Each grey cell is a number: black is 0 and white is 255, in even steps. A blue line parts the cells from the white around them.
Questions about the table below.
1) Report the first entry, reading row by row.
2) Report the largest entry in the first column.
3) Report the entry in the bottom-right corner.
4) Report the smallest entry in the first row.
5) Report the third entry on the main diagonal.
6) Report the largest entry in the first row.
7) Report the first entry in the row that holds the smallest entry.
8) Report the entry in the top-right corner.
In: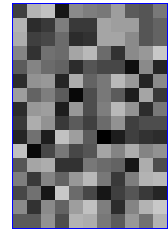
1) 63
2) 193
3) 179
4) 22
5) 71
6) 193
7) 37
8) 120

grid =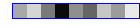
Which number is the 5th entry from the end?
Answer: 143
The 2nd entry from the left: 213
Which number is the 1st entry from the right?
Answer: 234

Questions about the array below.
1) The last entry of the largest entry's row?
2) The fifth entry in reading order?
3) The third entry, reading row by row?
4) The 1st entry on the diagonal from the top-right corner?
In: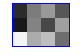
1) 110
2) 24
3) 153
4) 87

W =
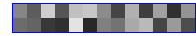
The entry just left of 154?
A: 69
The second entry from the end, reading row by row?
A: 154
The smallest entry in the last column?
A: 77
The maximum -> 227
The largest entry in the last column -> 148
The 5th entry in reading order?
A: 192
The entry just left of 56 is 100
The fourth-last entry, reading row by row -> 185

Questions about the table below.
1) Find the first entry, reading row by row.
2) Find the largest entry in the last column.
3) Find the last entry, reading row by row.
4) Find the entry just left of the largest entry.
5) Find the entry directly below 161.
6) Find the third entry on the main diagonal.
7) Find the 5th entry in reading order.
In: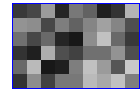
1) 57
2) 201
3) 126
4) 86
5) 193
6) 105
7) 120

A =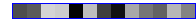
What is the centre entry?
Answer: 63
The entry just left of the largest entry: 91
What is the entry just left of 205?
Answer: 212

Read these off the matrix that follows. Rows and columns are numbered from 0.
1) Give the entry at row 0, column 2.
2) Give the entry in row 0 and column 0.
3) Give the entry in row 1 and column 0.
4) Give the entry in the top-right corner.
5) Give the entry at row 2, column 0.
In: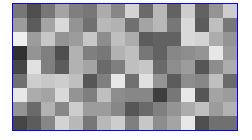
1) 119
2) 119
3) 156
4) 205
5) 239

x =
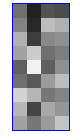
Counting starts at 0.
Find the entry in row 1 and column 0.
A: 131
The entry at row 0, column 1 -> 33
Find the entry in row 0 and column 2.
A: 82
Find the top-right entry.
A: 75
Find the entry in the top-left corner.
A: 111
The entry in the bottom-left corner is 162
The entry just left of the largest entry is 95
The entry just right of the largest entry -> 95
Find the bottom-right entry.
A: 196

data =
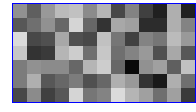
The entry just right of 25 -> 175
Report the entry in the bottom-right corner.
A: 58
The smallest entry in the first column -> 72
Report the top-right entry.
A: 32
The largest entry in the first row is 193
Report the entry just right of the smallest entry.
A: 145
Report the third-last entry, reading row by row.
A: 111
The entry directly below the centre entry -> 205
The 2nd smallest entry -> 25
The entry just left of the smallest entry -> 103
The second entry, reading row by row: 95
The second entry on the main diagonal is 111
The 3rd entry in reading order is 153
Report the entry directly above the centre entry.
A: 193
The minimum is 9
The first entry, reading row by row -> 145
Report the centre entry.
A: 199
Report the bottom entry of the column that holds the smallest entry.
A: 181
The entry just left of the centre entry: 111
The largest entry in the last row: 219
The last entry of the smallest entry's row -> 193
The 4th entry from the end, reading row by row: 160
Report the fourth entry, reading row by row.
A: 187
